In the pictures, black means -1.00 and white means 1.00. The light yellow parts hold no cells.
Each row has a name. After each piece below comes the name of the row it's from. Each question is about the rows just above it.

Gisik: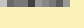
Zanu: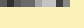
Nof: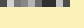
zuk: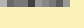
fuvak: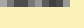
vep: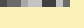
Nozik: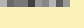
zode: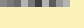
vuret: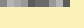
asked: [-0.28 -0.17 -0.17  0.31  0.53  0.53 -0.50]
Zanu
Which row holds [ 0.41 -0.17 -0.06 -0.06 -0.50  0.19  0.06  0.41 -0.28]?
Nozik
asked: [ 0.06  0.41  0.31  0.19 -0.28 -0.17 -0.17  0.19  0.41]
vuret
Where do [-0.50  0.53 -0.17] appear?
vep

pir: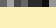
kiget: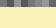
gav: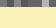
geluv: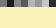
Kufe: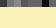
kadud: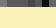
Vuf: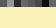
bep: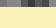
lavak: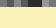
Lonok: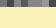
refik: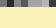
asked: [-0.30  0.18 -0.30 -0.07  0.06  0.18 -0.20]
kiget
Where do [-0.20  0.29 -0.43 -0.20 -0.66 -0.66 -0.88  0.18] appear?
pir
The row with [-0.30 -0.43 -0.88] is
Vuf
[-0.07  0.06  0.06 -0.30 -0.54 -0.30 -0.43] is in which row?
bep
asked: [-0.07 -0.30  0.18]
kiget
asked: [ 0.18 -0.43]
Lonok

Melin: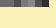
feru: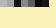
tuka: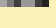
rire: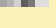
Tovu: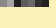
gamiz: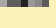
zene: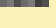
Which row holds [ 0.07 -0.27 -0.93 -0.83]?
feru
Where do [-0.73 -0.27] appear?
Tovu
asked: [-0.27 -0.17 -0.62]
Tovu
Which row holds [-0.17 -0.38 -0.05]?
Melin

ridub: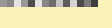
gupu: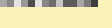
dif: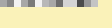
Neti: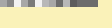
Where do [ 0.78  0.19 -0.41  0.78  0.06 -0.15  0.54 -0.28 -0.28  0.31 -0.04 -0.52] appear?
gupu
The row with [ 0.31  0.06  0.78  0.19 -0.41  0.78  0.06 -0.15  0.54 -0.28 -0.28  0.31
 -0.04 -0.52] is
gupu
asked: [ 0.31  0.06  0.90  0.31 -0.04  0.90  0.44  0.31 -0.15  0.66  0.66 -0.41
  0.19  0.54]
dif
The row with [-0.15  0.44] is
Neti

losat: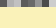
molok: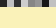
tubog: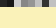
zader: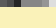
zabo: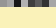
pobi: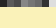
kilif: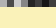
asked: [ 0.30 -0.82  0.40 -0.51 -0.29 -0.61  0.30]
zabo
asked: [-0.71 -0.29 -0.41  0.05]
pobi
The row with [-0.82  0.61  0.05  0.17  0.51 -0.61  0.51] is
tubog
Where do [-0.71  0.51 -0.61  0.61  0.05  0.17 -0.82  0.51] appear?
molok
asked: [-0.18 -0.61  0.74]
pobi

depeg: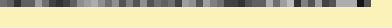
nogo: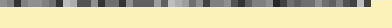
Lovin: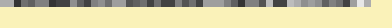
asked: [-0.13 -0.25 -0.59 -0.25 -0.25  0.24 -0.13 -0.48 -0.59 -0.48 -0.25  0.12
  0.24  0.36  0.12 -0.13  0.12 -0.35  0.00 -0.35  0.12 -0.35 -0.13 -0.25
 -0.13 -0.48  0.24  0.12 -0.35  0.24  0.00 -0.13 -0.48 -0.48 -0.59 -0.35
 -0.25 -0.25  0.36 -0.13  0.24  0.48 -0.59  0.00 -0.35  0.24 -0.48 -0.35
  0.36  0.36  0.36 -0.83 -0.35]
depeg
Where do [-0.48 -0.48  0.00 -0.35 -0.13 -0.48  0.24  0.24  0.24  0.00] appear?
Lovin
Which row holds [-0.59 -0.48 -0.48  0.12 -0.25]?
Lovin
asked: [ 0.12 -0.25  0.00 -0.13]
Lovin

